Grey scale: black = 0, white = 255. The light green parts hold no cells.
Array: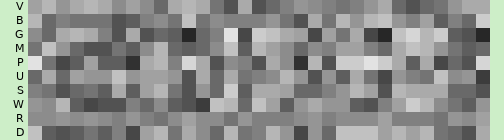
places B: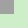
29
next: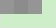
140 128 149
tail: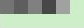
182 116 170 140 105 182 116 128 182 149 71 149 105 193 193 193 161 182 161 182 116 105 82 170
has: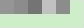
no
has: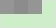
yes
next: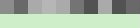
128 149 140

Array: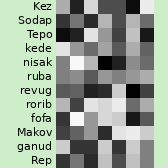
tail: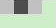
128
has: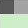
no
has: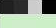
yes
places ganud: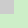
1 4 6
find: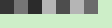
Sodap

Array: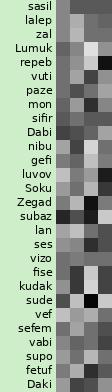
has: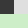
no
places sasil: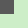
2 3 4
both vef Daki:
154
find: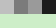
luvov

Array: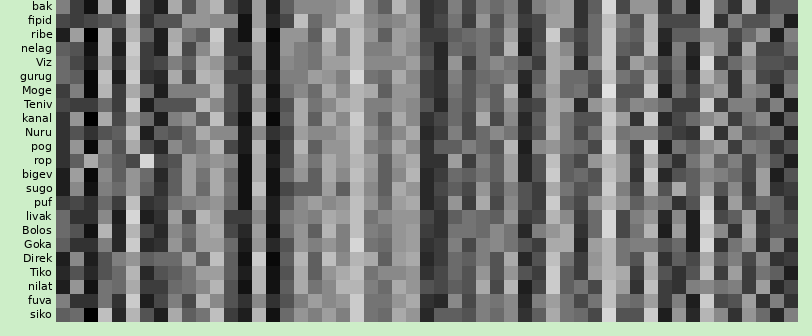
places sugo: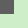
7 9 18 19 21 24 29 39 46
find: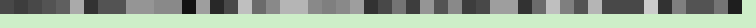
fipid
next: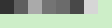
83 83 203
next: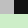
72 95 95

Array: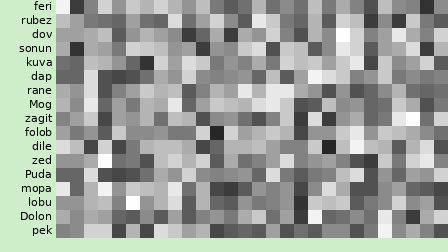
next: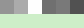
190 210 180
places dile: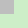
2 8 9 15 21 23
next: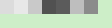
148 102 112
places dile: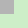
7 13 14 24 26
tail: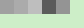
180 160 139 60 102 171 60 171 148 210 130 81 180 139 254 210 130 160 232 171 130 210

